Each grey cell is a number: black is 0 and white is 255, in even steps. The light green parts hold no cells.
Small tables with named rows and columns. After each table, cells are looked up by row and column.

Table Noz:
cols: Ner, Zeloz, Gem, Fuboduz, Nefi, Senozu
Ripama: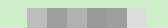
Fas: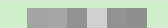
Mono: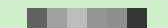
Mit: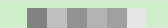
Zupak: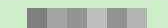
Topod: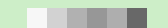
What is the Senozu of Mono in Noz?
55
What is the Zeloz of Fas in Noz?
166
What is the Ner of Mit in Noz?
130
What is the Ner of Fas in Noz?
164
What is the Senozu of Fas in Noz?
143
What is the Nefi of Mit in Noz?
160
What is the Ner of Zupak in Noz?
126
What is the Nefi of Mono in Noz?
143
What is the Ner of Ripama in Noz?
189
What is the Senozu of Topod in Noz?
104
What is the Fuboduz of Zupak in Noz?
190
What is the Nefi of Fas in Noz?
146
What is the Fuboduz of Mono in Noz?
149
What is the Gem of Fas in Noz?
146
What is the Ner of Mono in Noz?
97
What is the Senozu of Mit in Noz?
229
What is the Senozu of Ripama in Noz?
220
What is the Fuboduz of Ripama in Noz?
155

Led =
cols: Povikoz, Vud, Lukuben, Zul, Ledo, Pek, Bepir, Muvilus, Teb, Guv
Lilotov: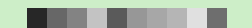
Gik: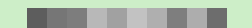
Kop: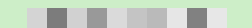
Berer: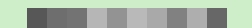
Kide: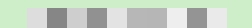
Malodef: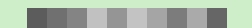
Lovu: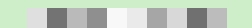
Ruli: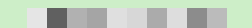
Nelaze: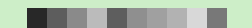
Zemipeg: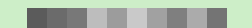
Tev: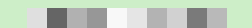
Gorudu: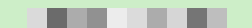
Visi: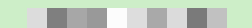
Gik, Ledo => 161
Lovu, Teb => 112
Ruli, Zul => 165
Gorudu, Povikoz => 218
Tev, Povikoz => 223
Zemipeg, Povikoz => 91
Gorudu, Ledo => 236
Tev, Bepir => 179
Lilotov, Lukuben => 131
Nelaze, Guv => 120
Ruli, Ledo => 223
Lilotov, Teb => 224
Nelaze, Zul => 187
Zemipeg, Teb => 171
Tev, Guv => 185

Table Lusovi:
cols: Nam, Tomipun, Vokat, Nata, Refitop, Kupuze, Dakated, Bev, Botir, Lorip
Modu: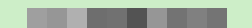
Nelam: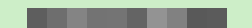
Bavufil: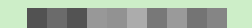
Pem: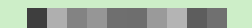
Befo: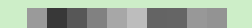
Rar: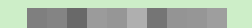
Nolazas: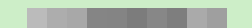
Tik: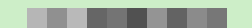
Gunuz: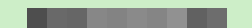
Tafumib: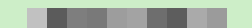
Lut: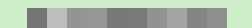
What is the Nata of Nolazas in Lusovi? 133
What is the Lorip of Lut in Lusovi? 142
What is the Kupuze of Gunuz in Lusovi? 138
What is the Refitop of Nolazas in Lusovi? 132
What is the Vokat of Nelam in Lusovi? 132
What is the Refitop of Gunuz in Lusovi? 131
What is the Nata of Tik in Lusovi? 102
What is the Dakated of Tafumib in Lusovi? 110
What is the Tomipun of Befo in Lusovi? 56
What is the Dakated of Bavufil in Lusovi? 120

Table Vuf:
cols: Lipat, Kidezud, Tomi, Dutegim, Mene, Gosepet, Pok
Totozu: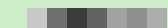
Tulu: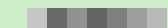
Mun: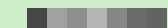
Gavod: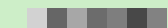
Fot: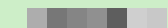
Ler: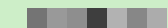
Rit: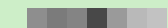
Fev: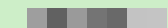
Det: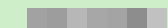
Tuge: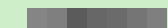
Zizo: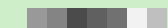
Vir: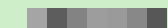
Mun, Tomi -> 143
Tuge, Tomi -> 91
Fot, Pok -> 200
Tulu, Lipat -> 198
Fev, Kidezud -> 97
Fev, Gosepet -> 195
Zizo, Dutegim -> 96
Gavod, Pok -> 130
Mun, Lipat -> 70
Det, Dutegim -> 167
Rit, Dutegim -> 72
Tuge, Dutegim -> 103
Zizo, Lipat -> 153
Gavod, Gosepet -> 72
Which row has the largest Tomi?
Det

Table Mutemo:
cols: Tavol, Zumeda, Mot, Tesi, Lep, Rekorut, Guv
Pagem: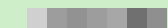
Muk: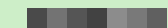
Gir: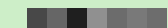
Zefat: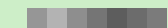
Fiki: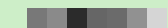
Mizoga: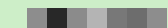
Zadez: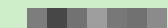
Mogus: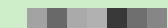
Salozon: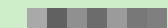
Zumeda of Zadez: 71
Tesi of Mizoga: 180
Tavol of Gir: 72
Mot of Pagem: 146
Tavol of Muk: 74
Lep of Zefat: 93
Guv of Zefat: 123
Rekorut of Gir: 121
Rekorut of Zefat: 108
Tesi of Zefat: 117
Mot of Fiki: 43
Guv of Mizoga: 141
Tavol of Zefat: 150

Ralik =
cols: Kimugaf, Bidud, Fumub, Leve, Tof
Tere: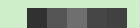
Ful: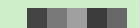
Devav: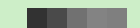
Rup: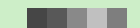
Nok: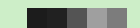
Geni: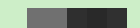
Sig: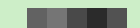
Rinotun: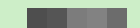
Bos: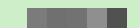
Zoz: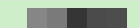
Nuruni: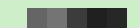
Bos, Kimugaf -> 123
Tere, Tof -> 65
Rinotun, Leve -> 130
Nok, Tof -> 124
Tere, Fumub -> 111
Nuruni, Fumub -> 60
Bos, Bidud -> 112
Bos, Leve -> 143
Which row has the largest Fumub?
Ful

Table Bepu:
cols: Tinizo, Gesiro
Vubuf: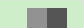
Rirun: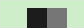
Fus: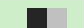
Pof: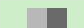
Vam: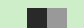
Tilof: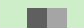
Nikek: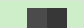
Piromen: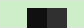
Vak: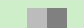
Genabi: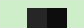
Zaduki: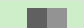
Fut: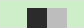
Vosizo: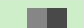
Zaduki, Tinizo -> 96
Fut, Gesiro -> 189
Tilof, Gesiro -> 165
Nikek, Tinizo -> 75
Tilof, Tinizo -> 95
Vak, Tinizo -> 188
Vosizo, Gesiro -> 73
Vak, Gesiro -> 128
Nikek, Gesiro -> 55
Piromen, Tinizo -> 16
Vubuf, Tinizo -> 146
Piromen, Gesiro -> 48
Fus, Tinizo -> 37

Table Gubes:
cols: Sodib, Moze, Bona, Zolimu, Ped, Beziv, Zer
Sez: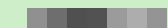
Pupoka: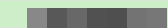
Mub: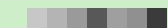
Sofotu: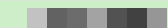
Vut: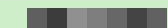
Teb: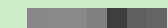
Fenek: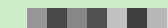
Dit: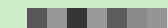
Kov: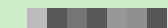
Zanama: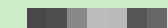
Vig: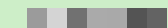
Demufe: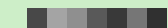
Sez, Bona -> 80
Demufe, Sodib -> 72
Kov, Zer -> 86
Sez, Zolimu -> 82
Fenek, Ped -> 194
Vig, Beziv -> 84
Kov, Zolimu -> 87
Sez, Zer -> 148
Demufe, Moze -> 164
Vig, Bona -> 113
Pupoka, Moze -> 88

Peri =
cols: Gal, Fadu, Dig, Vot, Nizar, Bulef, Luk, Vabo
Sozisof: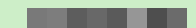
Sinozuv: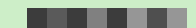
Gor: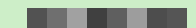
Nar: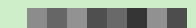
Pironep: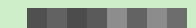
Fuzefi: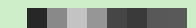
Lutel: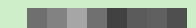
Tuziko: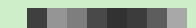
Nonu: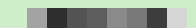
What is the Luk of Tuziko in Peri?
93
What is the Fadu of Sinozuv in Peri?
90
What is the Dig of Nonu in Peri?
83
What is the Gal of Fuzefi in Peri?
39
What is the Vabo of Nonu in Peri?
214
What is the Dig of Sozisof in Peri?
93
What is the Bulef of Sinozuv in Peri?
150
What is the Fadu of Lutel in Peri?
130
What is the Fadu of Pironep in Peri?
98
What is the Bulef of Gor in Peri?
157
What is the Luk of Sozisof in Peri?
78
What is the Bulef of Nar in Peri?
53
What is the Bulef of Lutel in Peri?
91
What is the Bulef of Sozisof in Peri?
150
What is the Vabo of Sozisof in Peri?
107
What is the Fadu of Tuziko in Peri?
149

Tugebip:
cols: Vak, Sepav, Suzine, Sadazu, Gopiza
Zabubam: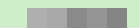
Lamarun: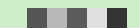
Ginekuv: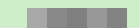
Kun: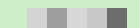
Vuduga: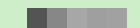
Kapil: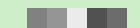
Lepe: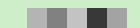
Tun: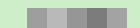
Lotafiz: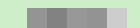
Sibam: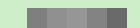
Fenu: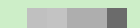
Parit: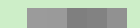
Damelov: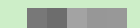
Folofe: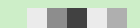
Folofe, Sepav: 141
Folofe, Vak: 235
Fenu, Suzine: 174
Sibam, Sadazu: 131
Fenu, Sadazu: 174
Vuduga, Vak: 84
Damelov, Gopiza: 152
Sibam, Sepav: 144

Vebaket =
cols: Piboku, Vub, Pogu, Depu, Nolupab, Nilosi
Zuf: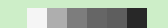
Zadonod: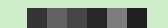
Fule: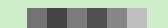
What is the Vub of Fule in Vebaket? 68
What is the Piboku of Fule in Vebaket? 115
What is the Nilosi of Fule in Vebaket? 191
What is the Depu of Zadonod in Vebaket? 39
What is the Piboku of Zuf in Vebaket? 245
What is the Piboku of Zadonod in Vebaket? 53
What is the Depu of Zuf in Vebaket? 102
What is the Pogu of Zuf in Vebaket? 125
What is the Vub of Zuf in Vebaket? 174
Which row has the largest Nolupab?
Fule

